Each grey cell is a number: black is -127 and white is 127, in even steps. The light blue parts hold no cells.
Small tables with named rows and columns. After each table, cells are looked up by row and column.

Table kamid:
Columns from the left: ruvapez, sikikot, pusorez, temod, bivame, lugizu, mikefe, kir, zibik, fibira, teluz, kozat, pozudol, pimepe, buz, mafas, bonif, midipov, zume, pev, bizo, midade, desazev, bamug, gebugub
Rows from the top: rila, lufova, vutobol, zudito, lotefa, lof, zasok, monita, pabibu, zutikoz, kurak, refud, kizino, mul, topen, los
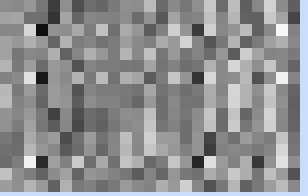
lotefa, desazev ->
4
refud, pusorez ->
42
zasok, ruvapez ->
2
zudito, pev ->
52
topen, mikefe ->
-27
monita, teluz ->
-6
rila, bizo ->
-32
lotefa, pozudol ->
65
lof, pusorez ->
30
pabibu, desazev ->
66
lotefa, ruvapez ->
34
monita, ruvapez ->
55
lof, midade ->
15

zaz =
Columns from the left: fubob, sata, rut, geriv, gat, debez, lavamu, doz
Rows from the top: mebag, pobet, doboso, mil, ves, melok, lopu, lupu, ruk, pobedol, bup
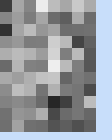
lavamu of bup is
-47
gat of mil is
78
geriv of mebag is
108
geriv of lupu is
-11
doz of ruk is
60
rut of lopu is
47
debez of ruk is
-64
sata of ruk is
10
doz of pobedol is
-24
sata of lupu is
62
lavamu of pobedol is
-9
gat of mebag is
60
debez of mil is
57
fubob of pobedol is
-14
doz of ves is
-38
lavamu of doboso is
-16

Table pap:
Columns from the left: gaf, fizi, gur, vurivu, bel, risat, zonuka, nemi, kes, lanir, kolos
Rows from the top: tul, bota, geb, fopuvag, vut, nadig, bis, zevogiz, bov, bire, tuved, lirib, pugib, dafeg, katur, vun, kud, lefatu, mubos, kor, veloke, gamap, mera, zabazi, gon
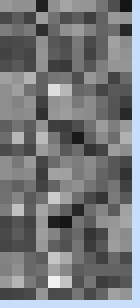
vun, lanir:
-10
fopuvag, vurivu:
17
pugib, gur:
-57
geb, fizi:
-18
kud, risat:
33
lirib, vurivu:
59
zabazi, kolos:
-41
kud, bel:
74
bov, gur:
18
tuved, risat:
-67
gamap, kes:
-63
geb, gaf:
-3
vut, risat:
-46
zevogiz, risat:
55
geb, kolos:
-88
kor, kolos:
12
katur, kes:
-26
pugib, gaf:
-52
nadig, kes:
-1

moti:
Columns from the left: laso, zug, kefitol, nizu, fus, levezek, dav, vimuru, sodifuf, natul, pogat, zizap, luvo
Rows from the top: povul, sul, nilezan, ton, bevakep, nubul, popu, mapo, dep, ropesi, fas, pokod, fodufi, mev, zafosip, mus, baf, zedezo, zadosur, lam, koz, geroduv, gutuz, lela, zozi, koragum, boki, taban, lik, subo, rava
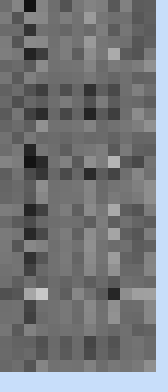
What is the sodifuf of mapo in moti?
-33
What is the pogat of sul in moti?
-15
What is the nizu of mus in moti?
14
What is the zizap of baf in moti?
-5
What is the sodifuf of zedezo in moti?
-7
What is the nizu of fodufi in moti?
-9
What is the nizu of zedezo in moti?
-62
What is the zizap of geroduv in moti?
-33
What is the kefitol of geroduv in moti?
-78
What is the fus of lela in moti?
-19

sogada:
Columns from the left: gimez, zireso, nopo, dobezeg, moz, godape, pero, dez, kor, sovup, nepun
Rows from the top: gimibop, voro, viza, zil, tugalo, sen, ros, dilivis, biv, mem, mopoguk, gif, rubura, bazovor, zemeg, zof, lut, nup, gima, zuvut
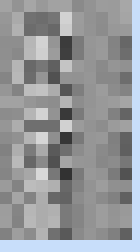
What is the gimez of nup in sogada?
29
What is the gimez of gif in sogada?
12
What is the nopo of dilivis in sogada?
61
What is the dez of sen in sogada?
20
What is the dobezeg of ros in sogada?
21
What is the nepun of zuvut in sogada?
-31
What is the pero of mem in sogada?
-5
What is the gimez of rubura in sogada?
1
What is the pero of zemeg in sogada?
-5
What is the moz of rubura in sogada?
-37
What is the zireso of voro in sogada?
42
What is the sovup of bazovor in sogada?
12
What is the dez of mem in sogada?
22
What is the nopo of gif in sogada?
52
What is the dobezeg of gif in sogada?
86
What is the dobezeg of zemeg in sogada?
88
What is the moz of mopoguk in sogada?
-16
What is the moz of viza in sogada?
-23
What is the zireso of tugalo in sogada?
9
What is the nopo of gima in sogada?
56

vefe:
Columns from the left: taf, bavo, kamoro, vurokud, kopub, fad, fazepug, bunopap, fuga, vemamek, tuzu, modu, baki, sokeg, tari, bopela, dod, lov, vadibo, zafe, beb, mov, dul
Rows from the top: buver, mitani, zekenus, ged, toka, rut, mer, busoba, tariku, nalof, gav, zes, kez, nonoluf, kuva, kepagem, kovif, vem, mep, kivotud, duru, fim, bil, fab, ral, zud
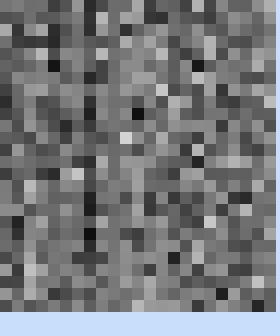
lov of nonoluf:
0
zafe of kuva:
-31
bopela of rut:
7
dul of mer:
-28
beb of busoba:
-5
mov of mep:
-17
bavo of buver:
-3
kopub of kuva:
-84

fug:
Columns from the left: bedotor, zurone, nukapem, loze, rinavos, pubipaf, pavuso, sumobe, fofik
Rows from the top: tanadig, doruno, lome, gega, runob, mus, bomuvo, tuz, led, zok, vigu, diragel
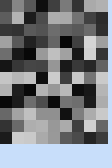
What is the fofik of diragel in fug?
-68
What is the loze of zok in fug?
16
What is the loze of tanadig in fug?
-113
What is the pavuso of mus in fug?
-70
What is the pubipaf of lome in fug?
-30
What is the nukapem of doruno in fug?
-99
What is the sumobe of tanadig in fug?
42
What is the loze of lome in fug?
-44
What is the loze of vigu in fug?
50
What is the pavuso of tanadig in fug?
-76
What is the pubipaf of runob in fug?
33
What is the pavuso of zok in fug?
-1
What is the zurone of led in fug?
-100
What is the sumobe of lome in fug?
-20
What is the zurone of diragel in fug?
76
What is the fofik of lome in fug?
-80
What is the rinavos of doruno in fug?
45

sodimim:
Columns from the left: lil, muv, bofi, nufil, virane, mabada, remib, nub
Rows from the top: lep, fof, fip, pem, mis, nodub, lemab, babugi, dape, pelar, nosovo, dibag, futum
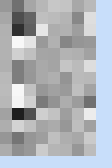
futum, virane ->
53
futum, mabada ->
51
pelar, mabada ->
30
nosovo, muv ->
83
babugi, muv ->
119
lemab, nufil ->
41
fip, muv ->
-80
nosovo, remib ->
62
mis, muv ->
80

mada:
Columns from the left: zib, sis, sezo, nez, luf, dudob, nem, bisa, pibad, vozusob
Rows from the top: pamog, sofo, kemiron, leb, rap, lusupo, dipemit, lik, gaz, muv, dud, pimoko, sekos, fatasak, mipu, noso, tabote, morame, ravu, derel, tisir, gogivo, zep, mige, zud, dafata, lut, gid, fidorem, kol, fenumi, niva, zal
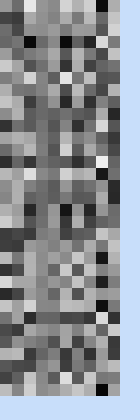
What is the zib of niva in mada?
-61
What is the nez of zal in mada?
12
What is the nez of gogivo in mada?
12
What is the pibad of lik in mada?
-57
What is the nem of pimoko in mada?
-4
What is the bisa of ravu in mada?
-61
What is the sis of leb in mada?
-11
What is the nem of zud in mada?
-45
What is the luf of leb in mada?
9
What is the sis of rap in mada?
-28
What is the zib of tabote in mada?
6
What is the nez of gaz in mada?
-21
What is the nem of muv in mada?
-35

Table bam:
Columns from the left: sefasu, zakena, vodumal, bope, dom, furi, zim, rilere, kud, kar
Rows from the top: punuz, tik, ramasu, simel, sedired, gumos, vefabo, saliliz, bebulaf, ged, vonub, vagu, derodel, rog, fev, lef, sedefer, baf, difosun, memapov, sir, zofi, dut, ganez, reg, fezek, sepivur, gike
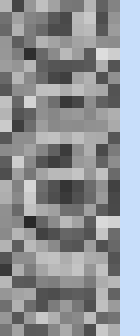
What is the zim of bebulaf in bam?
-56
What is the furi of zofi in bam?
45
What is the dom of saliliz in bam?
65
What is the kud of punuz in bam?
-30
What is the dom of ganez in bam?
-1
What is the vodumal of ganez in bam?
-38
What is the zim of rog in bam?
24
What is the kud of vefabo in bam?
-45
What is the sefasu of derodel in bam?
11
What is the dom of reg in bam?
-50
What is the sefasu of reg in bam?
22
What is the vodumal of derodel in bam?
34
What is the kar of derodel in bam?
-4
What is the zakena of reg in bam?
35
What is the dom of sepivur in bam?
48
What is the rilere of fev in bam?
24
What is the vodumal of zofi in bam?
14
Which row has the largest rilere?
tik

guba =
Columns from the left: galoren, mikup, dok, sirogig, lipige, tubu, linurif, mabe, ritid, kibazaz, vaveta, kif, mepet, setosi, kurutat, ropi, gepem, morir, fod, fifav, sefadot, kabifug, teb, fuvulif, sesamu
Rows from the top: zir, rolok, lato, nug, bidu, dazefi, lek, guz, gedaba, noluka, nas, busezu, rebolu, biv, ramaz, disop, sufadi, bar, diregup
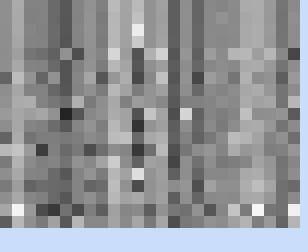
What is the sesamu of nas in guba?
11
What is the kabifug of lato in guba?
44
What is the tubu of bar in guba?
-13
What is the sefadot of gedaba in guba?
42
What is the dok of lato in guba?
5
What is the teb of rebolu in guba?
-1
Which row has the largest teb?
bidu

